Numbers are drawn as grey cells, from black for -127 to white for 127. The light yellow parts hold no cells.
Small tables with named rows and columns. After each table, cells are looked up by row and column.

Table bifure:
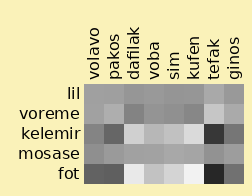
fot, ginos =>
-14
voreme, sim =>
16
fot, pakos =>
-32
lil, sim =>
21
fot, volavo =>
-29
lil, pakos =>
31
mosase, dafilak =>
33
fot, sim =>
84
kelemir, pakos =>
-25
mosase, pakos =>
26
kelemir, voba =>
55
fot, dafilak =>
105
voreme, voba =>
20

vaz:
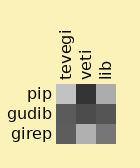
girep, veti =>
48
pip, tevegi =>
66
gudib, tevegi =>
-36
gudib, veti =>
-51
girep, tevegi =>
-34
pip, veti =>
-76
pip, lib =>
44
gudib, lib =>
-42
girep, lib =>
-9
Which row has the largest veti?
girep

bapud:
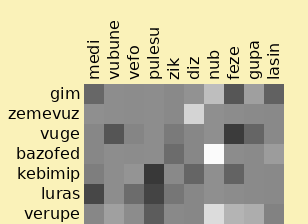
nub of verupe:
92
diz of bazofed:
7
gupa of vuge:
-26
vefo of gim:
12
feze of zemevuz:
12
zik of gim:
9
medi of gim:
-24
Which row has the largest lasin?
bazofed

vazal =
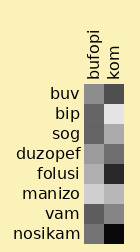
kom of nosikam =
-118
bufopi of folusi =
47
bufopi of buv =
13
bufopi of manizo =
79
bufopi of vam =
-34
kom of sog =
43
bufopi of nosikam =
-11
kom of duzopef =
-17
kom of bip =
100
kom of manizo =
55
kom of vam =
5
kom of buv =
-48
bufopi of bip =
-26
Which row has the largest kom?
bip

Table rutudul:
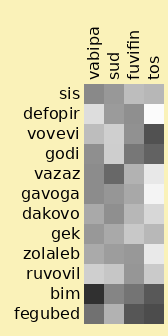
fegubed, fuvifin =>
-41
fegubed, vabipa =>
-14
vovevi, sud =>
79
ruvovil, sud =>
70
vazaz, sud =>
-23
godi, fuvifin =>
-8
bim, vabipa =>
-79
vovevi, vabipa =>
61
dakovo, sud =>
15
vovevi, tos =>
-46
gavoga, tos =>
116
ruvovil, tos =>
74
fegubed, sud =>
50
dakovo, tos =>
87
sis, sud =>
24
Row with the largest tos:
defopir

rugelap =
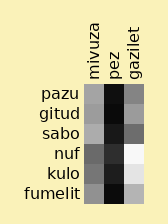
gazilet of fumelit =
52
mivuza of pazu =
36
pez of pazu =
-112
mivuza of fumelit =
17
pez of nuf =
-81
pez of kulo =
-98
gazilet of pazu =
4
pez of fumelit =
-116
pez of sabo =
-103
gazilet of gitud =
27
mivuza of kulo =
-9
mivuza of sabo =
44
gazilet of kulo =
100
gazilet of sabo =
-18
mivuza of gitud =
28
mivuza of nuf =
-21
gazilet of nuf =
120
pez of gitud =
-117

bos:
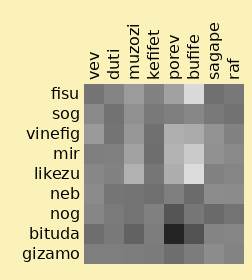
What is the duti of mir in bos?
0
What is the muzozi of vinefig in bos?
23
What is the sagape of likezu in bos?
1
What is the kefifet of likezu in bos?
-9
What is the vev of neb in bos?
11
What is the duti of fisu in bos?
4
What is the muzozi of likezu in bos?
49
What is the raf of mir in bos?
9
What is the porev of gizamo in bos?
-17
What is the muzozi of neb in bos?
-11
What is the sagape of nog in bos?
-21
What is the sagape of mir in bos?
17
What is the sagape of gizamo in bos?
13
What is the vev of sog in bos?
9
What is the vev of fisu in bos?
-11
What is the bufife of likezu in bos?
92
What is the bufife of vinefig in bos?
42
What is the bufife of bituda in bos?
-45
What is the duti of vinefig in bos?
-11

